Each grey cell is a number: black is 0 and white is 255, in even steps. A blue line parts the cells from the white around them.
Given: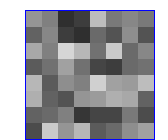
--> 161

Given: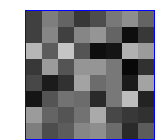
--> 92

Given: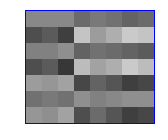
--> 71

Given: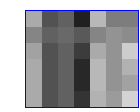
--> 211

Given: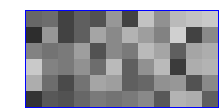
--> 95

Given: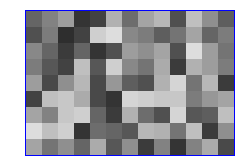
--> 73

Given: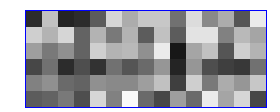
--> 71

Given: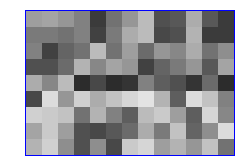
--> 114
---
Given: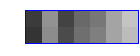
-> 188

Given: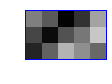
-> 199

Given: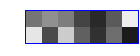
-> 27

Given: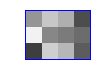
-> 108

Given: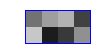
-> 144

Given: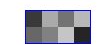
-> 37
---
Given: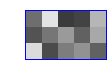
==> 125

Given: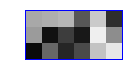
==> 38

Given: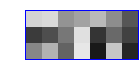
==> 99

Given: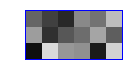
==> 151

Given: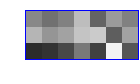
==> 72

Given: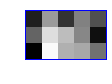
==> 176

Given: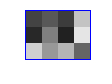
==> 181

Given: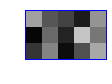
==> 13
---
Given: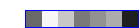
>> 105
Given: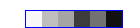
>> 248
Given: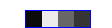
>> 11
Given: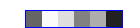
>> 101
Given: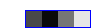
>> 73
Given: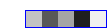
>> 195
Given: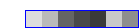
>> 221
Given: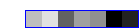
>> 190
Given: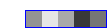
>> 147
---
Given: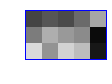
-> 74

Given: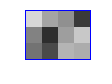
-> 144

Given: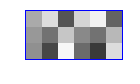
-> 84

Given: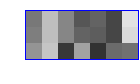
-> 134

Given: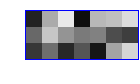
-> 233

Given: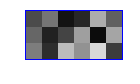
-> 19
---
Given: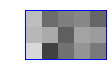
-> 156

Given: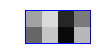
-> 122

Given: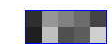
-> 68

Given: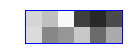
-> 75

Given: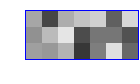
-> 82

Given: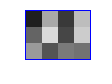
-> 204

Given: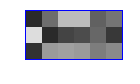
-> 56
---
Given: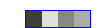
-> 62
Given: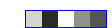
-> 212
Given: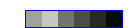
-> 161
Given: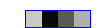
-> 202
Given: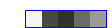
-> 245
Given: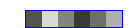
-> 83
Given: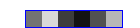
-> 115
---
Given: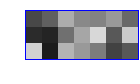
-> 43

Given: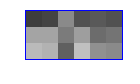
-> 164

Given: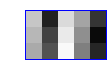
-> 183

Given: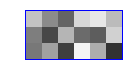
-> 126

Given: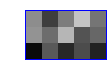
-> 147

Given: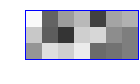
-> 200
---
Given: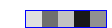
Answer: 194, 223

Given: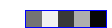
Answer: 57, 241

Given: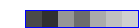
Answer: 109, 207

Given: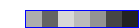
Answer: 187, 215

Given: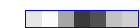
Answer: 58, 251

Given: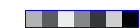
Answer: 134, 237

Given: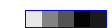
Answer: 84, 232

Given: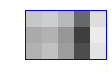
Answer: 151, 235
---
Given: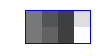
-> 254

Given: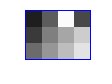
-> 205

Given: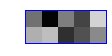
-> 138

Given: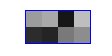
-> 141

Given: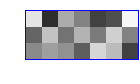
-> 130

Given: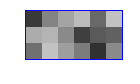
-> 97

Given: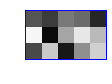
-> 185

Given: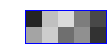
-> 50
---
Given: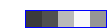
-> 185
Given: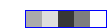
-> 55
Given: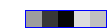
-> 7
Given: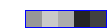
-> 172
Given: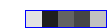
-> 99
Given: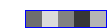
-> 130
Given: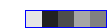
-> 77
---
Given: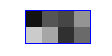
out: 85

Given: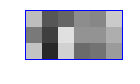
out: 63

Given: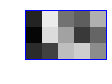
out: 220

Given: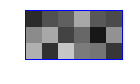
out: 168

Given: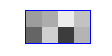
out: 172

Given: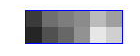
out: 111
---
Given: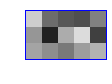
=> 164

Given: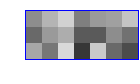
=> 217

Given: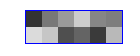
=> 198

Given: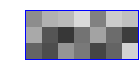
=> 149

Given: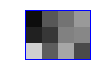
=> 135

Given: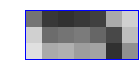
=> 176

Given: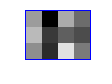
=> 76

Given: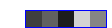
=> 63

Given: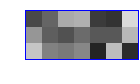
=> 121

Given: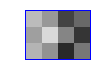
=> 53
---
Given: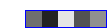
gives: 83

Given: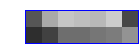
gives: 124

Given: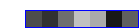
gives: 24

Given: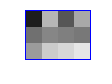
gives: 215

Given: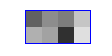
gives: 48

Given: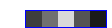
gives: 84

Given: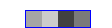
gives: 65

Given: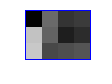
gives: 78

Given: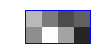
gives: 163

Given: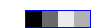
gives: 235
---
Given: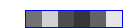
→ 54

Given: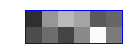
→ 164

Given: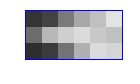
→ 168

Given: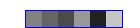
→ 152

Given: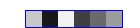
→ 64

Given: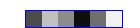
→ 15

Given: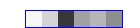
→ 161

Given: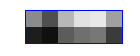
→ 225
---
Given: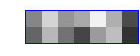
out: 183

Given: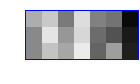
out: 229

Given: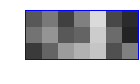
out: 148

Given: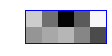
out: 168

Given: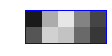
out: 209

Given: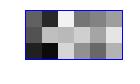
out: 191

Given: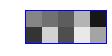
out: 210

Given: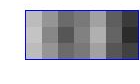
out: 135

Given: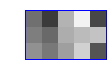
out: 105
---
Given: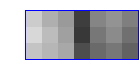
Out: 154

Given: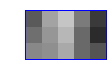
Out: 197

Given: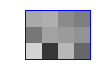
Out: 139

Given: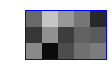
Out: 152

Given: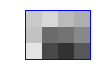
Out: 186

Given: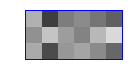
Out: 125

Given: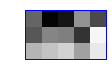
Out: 20

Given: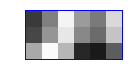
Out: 244

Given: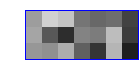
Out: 195
